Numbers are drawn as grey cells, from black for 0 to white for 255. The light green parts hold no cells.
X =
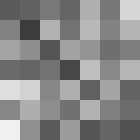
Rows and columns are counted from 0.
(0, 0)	90
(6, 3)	155
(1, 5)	131
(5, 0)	135
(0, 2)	121
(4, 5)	165
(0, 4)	176
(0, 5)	119
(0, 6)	214
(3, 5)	136
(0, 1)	97
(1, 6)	180
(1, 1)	60
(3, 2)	114

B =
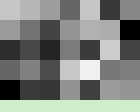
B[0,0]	198
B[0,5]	57
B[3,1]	129
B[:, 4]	[198, 177, 59, 240, 64]
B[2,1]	71
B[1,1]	115
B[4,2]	55
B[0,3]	102
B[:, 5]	[57, 174, 204, 120, 156]

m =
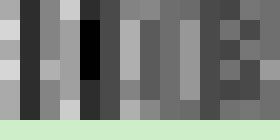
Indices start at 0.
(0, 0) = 170
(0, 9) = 107
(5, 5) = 74
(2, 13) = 111
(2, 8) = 110
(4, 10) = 74
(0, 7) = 135
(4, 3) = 160
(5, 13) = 111
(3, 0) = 214
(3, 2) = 176
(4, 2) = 132
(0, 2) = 132
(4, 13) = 111
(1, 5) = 74
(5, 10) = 74
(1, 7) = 91
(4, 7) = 91
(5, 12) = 118
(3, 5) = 74
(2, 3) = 160
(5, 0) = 170
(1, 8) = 110
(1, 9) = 151
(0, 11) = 69

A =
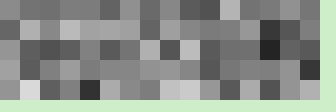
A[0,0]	139
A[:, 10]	[82, 123, 90, 87, 151]
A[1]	[102, 176, 136, 186, 162, 165, 160, 100, 159, 134, 123, 126, 151, 56, 86, 126]
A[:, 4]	[124, 162, 129, 124, 50]
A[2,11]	111
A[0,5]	99
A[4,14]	148
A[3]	[161, 92, 128, 156, 124, 134, 134, 146, 150, 134, 87, 119, 129, 127, 147, 55]
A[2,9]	188
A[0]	[139, 115, 112, 125, 124, 99, 144, 106, 135, 91, 82, 180, 115, 122, 145, 118]
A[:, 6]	[144, 160, 116, 134, 137]
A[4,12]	171
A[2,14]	98
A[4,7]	125
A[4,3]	128
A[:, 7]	[106, 100, 176, 146, 125]
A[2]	[149, 94, 82, 94, 129, 90, 116, 176, 85, 188, 90, 111, 112, 36, 98, 89]

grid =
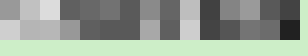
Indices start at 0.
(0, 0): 153
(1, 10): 68
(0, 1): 193
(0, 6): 90
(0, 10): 65
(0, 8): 101
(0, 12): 154
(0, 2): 220
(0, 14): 67

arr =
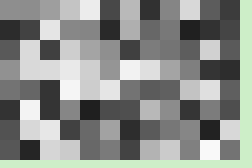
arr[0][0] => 142
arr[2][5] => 143
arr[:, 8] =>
[133, 120, 116, 164, 96, 140, 119, 203]
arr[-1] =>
[87, 37, 214, 203, 104, 122, 67, 179, 203, 128, 249, 115]
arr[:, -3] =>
[216, 32, 93, 127, 195, 53, 134, 128]
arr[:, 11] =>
[60, 69, 90, 45, 95, 78, 216, 115]
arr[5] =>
[51, 243, 52, 134, 31, 76, 79, 184, 140, 53, 124, 78]
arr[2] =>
[89, 218, 64, 206, 164, 143, 64, 124, 116, 93, 209, 90]
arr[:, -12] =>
[142, 44, 89, 145, 115, 51, 82, 87]
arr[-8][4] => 236
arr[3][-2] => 52
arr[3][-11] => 217
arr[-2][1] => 216
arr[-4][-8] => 205

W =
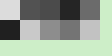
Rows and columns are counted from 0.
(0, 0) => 220
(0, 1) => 82
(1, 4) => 194

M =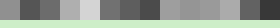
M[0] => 144
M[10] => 154
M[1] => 85
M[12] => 98
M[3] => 175
